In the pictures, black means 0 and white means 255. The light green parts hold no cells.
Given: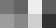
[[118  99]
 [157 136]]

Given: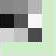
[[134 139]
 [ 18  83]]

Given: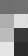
[[111 113]
 [174 222]]

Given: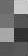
[[107 201]
 [115  83]]

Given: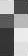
[[218  73]
 [ 89 184]]

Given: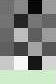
[[111 135]
 [115  36]]

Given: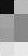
[[ 16 185]
 [162 135]]

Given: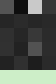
[[84 14]
 [38 43]]

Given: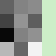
[[ 99 131]
 [ 66 148]]
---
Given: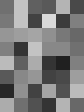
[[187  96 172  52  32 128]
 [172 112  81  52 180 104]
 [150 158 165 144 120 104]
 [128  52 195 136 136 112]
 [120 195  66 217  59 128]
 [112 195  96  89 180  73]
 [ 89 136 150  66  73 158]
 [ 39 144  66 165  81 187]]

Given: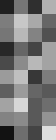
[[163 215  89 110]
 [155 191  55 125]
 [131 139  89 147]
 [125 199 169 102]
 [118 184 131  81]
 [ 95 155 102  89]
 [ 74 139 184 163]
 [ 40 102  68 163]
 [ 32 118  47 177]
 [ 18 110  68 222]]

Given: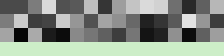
[[164   5 170  27  12 137 118  96  61 118  20  33 144  12  96 158]
 [124 203  61  68 203 150  81 164 144 104  33  53  89 226 150  61]
 [ 74  74 124 218  81  89 190  53 158 196 218 210 111  41  96 183]]

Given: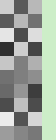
[[236  83 214]
 [229  76 221]
 [206  90 184]
 [198 127 176]
 [156 134 120]
 [113 127 142]
 [105 149  61]
 [ 90 184 113]
 [ 76 191  76]
 [ 47 206  68]]

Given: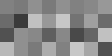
[[185 144 122 172 129 199 166  81]
 [129 122 144 122 144 129 136 152]
 [107  58 193 152 199 115 160 107]
 [ 81 144 136  95 136  73 101 193]]

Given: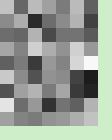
[[228 109 152  50 115  96 179]
 [201 139  82 146 139  66  28]
 [194 102 187 160 123 187  96]
 [166 131 208 173 146 208 152]
 [160 131 123 146 152 173 194]
 [139 173  42 109 139 179  66]
 [109 102 179  74 115 115  90]
 [ 96 123  58 152 131 214 248]
 [ 82 160 179 123 166  58  35]]
